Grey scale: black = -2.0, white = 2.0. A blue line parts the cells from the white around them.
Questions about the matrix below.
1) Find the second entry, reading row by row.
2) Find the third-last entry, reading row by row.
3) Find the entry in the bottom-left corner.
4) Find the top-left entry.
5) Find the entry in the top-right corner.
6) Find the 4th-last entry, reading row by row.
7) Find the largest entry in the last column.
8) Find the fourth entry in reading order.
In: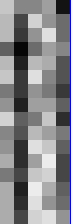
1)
0.1
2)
1.3
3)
0.7
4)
1.1
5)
-1.7
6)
-0.9
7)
0.3
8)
0.5

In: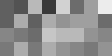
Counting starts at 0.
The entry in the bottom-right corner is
0.3
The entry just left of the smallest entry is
0.9
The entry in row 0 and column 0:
-0.5
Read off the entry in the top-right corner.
1.7
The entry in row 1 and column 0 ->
-0.5
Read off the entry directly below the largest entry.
-0.3
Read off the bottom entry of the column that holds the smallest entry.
0.7
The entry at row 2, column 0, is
0.1
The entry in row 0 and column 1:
-0.7
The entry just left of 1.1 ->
-0.3

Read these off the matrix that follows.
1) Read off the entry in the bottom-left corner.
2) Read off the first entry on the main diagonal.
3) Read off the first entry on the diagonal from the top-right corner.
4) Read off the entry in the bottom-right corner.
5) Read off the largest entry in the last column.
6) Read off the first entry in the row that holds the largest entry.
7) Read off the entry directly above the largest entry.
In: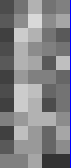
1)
0.0
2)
-0.8
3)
0.0
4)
-1.2
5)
1.0
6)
-0.6
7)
0.8

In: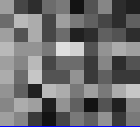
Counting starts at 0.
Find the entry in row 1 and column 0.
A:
-0.3
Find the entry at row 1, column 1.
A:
0.9
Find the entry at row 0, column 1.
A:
-0.9
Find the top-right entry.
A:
-1.5
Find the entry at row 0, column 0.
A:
0.5
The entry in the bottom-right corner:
-0.1
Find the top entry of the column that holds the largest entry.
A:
-0.1
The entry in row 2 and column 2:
0.7
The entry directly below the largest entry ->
-0.3
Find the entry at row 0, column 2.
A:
-1.3
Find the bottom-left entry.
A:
0.5
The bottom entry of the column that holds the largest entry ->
-0.9
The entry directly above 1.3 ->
-1.5

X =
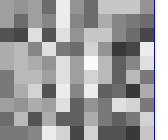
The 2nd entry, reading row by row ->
0.3
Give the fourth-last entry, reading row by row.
-0.7
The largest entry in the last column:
1.7
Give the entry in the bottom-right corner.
1.1
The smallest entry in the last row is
-1.1
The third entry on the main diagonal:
1.5
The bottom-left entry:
-0.1
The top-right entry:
0.3
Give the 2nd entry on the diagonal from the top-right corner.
-0.1
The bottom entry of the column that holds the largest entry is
1.3
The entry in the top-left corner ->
0.5
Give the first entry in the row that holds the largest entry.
0.7
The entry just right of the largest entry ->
0.9
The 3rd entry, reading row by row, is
0.5
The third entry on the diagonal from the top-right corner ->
0.1
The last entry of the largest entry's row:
1.5
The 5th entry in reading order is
1.7
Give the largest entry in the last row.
1.7
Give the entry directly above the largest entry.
1.3
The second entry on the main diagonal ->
-0.3
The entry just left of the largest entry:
0.5

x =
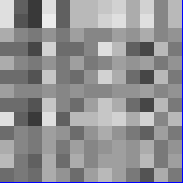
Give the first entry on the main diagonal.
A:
1.5
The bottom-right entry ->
-0.1
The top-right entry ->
0.9
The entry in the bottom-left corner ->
-0.3
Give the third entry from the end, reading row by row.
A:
-0.7
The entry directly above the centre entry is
0.3
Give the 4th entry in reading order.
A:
1.5
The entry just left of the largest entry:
-1.1
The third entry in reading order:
-1.1
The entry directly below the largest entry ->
0.3
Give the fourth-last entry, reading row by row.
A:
-0.1
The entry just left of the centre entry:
0.3
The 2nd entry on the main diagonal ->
-0.7
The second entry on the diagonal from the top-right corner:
0.1

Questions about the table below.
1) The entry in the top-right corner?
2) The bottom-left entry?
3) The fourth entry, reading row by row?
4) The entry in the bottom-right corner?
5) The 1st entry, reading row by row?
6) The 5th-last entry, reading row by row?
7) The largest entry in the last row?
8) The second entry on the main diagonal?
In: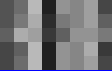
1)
-0.9
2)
-0.9
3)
-1.5
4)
-0.9
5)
-0.7
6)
-1.5
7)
0.9
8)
-0.1

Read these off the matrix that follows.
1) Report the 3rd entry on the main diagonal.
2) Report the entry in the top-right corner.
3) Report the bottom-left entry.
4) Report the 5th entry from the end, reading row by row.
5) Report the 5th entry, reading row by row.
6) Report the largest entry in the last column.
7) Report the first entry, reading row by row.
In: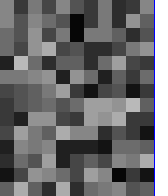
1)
0.3
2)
0.1
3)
-0.5
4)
-0.3
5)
0.1
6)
0.7
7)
0.1

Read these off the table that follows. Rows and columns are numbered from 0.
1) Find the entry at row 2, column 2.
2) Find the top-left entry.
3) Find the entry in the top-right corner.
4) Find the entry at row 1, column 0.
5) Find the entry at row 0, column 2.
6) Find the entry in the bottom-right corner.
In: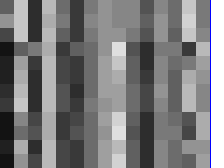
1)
-1.3
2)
-0.5
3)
-0.1
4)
0.3
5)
-1.3
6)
0.5

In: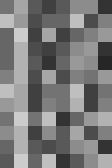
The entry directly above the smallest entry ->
-1.2
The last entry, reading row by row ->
0.8
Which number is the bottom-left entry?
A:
-0.6
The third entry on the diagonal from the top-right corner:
-0.4
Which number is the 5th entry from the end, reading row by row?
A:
1.0
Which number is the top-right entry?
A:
-1.2
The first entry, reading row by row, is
-0.2
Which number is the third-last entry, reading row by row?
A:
-0.6
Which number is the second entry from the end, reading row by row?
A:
0.2
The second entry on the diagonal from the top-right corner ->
-0.8
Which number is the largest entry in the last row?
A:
1.2
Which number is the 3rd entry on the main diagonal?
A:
-1.0
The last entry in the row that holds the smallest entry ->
-1.4
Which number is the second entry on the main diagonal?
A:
0.4
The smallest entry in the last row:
-1.2
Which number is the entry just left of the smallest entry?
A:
0.2
